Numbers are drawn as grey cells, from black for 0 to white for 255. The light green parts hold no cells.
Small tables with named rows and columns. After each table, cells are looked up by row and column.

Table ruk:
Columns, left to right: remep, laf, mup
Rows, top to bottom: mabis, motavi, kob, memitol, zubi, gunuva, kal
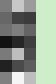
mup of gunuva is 93
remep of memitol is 18
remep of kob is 112
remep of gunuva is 33
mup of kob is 100
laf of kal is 245
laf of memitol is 38
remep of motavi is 103

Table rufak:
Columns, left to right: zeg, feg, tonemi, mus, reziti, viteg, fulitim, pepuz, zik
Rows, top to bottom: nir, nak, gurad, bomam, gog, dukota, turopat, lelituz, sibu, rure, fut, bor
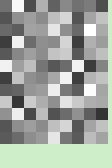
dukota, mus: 117
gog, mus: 141
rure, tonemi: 73
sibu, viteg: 227
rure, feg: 238
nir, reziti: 97
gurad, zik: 170
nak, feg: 144
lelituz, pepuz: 252
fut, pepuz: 164
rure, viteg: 108
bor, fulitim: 90
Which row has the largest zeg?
dukota

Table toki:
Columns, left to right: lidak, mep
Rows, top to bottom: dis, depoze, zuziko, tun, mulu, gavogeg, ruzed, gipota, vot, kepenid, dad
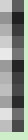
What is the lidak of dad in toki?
190
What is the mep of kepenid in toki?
110
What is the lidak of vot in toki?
160
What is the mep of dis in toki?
93
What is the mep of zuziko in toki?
59
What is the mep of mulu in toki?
117
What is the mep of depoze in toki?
32
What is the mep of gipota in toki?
73
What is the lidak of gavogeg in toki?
154
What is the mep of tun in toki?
89
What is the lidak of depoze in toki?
147
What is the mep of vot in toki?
42
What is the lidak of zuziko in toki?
176

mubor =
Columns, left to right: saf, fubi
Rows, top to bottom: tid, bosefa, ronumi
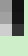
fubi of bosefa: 21
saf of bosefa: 161
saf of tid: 151
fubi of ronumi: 51
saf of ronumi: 206
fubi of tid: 18
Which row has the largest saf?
ronumi

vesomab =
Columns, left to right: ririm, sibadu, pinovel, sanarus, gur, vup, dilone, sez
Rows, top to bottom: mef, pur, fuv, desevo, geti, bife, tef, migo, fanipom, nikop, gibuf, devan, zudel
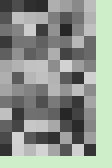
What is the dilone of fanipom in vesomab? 55
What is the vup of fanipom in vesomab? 88
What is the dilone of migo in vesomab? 190
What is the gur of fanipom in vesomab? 122
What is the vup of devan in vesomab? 164
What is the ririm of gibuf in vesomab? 98
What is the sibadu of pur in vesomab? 192
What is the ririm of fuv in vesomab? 115
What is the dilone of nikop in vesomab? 66
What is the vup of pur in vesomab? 84
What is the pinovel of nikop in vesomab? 112
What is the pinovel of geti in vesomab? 95
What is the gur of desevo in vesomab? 123
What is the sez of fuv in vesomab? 192
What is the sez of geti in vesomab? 105
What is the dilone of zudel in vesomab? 208
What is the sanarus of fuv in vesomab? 60

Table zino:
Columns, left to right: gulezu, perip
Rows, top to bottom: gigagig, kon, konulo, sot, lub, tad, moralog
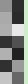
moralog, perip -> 103
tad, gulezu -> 48
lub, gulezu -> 177
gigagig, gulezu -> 146
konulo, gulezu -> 174
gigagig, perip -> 46
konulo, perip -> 232
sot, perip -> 81
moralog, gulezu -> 196
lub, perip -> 33
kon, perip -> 42
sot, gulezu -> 49
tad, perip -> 155

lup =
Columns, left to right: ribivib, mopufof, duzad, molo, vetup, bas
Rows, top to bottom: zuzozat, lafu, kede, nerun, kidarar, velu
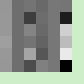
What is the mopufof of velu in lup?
110
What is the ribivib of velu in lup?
151
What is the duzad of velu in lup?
77
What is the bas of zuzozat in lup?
117
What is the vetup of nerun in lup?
119
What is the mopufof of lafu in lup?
110
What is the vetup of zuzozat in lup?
119
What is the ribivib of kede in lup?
152
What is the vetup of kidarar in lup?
119
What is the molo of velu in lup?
128
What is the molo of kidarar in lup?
86
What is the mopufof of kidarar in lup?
110
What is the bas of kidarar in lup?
234
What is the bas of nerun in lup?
188
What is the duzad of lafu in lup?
62
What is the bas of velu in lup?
2
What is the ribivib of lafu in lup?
152
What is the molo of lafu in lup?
109

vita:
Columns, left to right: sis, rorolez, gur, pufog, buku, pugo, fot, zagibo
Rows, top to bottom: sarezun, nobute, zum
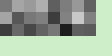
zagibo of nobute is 129
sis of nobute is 164
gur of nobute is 120
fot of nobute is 200
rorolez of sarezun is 165
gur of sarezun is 154
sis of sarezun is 120
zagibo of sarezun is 97
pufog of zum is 99
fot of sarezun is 152
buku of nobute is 61
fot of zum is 95
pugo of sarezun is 125
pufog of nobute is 128
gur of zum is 72
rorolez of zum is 104
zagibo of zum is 91
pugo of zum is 29
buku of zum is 119
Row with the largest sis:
nobute

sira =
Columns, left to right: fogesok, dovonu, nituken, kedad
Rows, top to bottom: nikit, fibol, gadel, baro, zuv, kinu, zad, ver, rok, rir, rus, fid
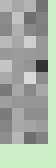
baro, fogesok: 186
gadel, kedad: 127
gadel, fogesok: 135
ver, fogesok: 120
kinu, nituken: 148
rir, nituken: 142
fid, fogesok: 142
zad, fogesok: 169
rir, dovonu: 170
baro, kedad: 152
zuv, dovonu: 156
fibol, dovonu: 194
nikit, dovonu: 167
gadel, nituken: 135
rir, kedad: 142
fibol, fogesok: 140
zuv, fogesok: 153
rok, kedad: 149
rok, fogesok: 158
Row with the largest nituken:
zad

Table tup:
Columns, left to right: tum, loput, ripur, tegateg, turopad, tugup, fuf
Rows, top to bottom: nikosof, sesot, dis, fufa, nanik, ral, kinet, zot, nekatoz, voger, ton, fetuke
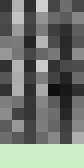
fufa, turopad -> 76
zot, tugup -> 25
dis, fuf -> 94
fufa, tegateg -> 182
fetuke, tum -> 109
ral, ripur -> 42
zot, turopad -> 14
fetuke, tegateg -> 108
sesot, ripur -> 71
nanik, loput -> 118
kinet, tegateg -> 126
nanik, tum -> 150
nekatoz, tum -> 126
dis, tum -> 71
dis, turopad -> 63
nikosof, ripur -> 47
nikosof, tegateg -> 206
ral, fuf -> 77

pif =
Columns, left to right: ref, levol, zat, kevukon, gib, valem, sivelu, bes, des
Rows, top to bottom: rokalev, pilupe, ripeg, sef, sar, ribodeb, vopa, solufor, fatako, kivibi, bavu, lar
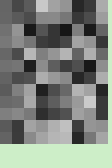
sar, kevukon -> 127
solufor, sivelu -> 179
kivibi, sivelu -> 160
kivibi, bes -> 147
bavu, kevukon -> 148
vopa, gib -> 153
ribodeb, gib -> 94

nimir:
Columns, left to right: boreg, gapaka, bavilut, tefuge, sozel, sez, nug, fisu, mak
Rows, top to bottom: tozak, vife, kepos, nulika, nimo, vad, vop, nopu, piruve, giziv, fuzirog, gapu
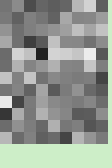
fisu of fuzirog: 85
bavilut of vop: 196
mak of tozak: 94
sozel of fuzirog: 176
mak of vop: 68
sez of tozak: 101
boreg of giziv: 54
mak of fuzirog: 98
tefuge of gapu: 96
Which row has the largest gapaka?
nimo

